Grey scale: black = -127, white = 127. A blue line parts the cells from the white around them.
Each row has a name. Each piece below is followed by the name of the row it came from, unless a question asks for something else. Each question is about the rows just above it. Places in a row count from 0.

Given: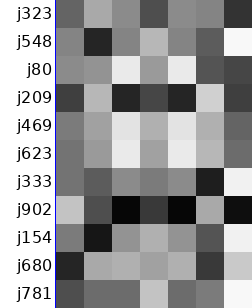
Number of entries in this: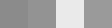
4
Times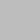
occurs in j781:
0
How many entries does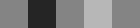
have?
5
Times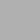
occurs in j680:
2

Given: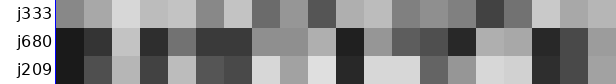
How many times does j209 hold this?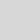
4
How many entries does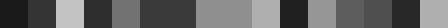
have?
16
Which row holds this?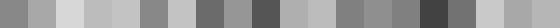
j333
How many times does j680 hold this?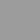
1
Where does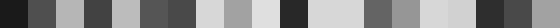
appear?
j209
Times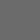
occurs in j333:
1

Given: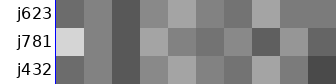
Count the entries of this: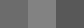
3
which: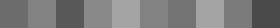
j432
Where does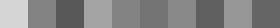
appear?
j781

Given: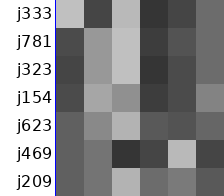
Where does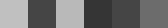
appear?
j333
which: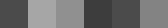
j154
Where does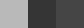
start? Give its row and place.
j333, 2
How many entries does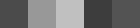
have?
5
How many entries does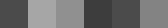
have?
6
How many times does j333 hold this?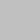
1

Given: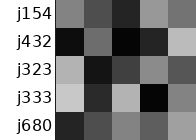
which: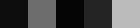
j432
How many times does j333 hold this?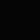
1
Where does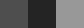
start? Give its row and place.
j154, 1
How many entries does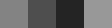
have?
4
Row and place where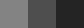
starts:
j154, 0
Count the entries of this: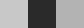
3
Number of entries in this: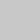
1

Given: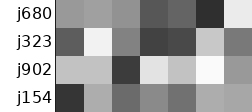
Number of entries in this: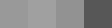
4
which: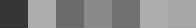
j154
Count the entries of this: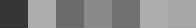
7
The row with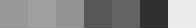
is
j680
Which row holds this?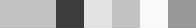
j902
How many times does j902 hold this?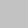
3
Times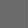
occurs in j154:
1

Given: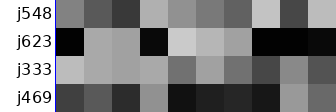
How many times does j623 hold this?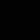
3
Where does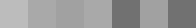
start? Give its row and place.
j333, 0
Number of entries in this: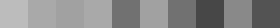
10
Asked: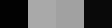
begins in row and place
j623, 0
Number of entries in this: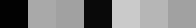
7
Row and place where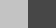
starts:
j548, 7
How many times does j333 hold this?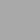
2

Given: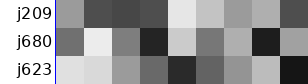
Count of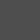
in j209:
3
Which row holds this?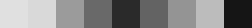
j623

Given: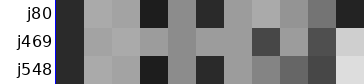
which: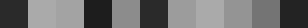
j80
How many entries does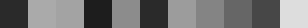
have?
11
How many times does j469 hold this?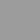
4
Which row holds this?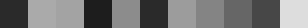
j548
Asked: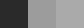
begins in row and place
j80, 5

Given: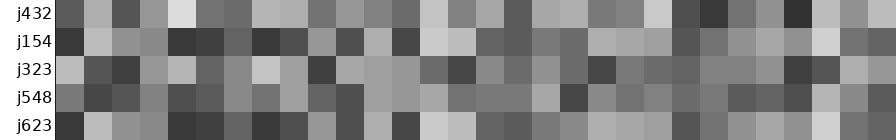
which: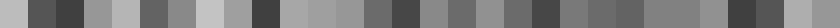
j323
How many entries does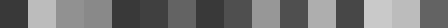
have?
16

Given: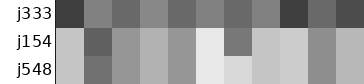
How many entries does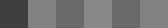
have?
6
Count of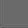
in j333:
4

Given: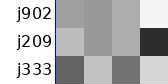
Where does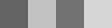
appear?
j333
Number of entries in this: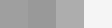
4
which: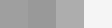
j902
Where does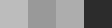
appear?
j209

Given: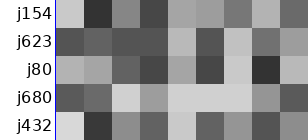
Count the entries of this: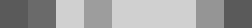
9
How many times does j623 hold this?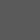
0
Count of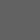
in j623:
1
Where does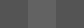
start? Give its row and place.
j623, 0
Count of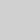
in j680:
4

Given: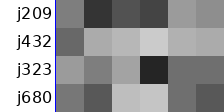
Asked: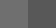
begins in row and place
j680, 4
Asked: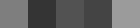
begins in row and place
j209, 0
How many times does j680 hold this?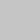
1

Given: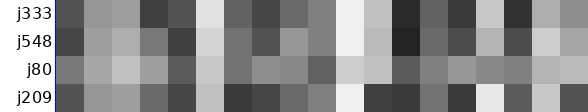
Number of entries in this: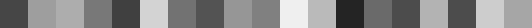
19
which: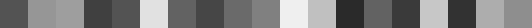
j333
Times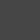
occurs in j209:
2
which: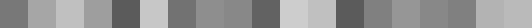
j80
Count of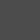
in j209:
0

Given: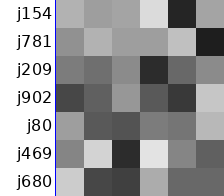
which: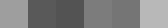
j80
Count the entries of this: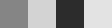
4
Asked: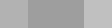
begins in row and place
j781, 1
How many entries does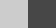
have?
2
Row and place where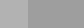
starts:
j781, 1
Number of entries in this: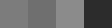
4

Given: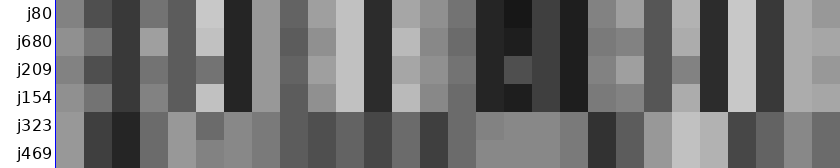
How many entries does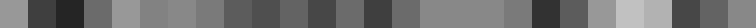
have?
27
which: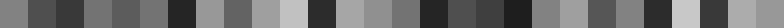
j209

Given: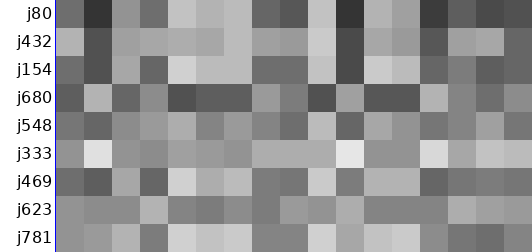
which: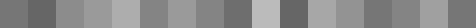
j548
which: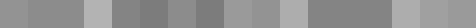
j623
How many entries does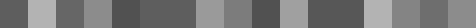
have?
17
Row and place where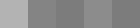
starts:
j623, 3

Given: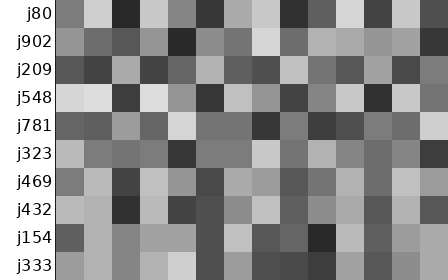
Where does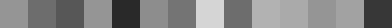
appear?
j902
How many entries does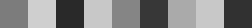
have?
9

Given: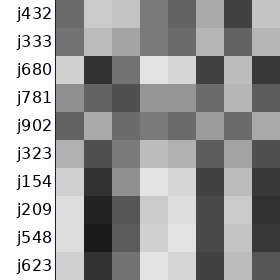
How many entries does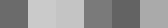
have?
6
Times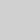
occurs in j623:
1
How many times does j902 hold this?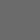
3
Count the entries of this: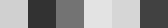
6

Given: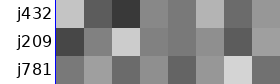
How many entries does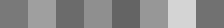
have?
8
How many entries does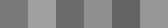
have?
6

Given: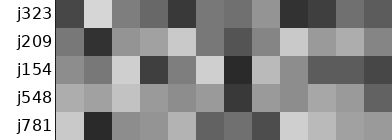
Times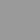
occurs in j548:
4
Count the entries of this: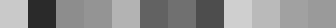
12
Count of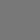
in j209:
2
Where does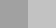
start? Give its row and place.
j548, 1
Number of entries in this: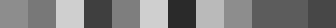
12
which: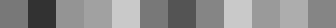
j209
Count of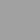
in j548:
1

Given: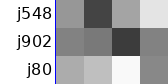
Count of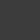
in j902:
1
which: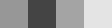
j548

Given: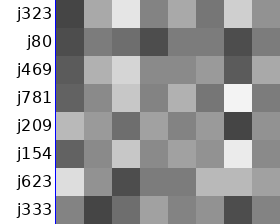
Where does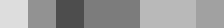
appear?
j623
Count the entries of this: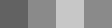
4
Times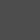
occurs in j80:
3
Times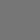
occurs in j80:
0
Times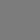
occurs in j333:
0
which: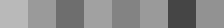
j209
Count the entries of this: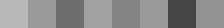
8

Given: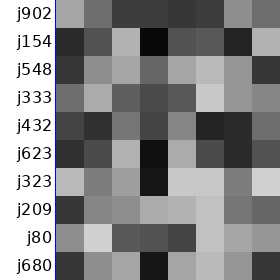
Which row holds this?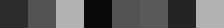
j154
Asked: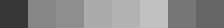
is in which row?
j209
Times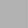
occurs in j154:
2
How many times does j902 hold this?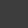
3

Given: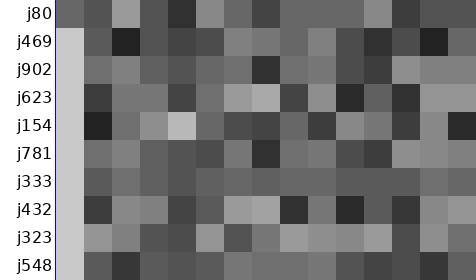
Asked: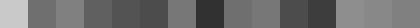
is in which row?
j781
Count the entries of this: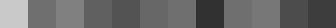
12
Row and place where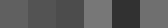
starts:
j781, 3
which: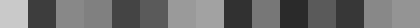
j432
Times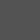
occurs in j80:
4

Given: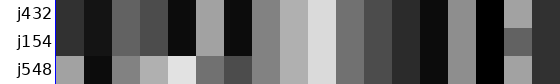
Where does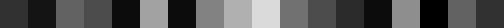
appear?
j154
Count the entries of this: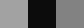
3

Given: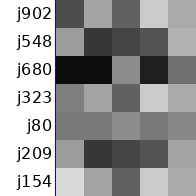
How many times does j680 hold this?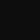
2
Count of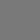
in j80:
3
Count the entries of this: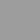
1

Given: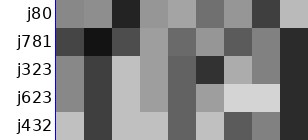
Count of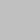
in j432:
4
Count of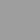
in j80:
0
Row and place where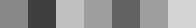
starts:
j623, 0
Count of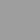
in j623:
2
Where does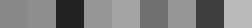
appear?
j80

